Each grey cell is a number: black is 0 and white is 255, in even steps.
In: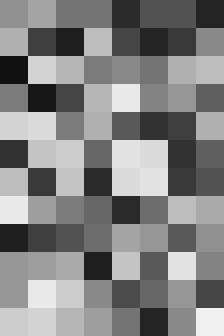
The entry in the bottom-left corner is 204
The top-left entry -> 144
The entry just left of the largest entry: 137
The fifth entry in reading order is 42
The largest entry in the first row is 164
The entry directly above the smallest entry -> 176
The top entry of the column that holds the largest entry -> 36
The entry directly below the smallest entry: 123
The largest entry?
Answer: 240
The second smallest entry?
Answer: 23
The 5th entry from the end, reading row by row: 158
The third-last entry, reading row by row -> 36
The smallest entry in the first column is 17
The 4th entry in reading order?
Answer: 116
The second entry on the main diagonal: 63
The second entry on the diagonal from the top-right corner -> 57
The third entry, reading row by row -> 116
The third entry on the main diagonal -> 182

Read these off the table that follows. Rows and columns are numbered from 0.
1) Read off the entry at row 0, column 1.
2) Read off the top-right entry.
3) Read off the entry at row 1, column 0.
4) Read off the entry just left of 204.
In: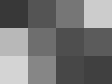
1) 84
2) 204
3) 184
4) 118

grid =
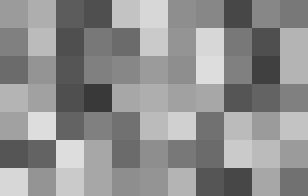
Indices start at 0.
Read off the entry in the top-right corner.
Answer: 120
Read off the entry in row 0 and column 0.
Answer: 155
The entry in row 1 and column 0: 128
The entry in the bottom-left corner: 215
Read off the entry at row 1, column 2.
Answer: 79
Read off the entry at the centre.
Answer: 174
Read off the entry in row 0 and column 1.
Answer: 174
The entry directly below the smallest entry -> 128
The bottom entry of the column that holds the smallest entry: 167
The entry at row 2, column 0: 107
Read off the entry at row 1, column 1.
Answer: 187
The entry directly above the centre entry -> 155
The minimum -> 57
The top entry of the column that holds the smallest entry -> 79
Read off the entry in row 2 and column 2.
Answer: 85
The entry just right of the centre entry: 161
